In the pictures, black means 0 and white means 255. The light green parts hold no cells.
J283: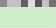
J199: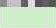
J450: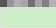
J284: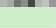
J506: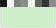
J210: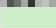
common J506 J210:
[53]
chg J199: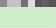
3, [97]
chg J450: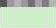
3, [166]
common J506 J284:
[140]
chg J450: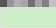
7, [179]
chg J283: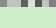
7, [113]
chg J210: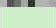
6, [194]

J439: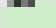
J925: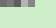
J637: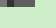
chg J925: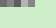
1, [121]
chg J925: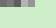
4, [134]
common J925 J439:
[121]
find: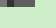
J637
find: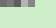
J925

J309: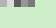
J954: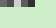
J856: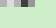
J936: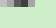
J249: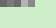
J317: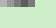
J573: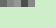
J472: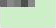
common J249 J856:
[179]
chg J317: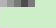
3, [92]

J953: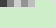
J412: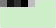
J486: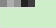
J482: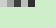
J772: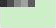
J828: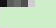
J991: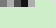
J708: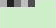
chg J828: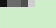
1, [92]
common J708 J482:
[190]
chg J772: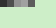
2, [135]
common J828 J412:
[19]
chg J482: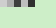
1, [161]

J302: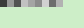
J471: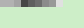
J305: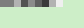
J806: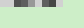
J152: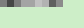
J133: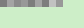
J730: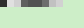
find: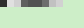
J730
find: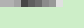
J471
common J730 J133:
[193]
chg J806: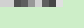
8, [209]
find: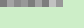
J133

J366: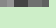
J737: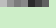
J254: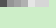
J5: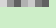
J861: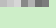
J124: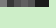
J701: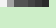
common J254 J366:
[149]
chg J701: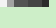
5, [56]
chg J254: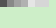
1, [149]
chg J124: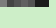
1, [56]

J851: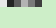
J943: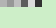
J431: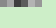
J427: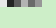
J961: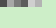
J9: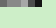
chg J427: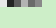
5, [151]
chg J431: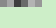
3, [92]
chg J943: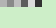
1, [151]

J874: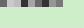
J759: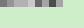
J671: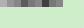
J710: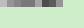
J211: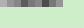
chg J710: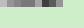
6, [76]
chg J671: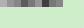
5, [134]
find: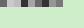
J874
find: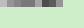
J710
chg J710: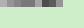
0, [189]
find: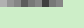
J671

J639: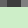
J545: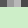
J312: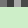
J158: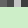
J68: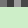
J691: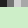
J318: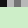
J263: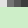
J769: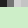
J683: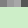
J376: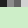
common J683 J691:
[168]
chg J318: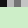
3, [184]
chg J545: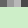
0, [86]
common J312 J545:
[73]
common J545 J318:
[184]

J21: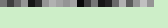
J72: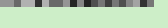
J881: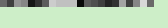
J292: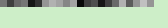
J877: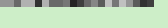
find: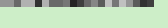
J877
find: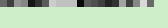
J881
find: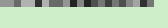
J72
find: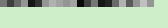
J21
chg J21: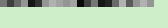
20, [192]
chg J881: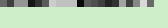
3, [134]

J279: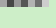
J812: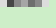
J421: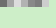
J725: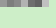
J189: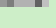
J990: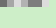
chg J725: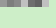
3, [178]
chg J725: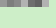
6, [192]
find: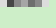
J812
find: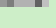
J189
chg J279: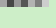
5, [110]

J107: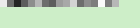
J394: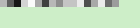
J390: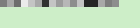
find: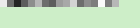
J107
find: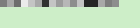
J390
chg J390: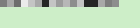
6, [49]
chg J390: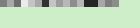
11, [196]
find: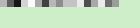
J394

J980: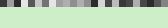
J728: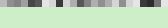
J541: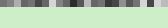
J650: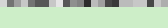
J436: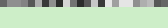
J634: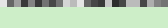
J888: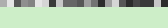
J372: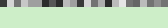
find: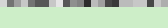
J650
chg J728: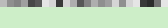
15, [174]

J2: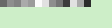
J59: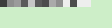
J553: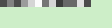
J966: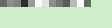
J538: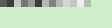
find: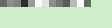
J966
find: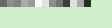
J2

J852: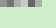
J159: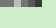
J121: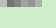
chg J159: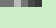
4, [89]
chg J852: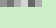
3, [200]
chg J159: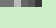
3, [117]
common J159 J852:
[117]
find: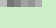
J121
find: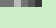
J159

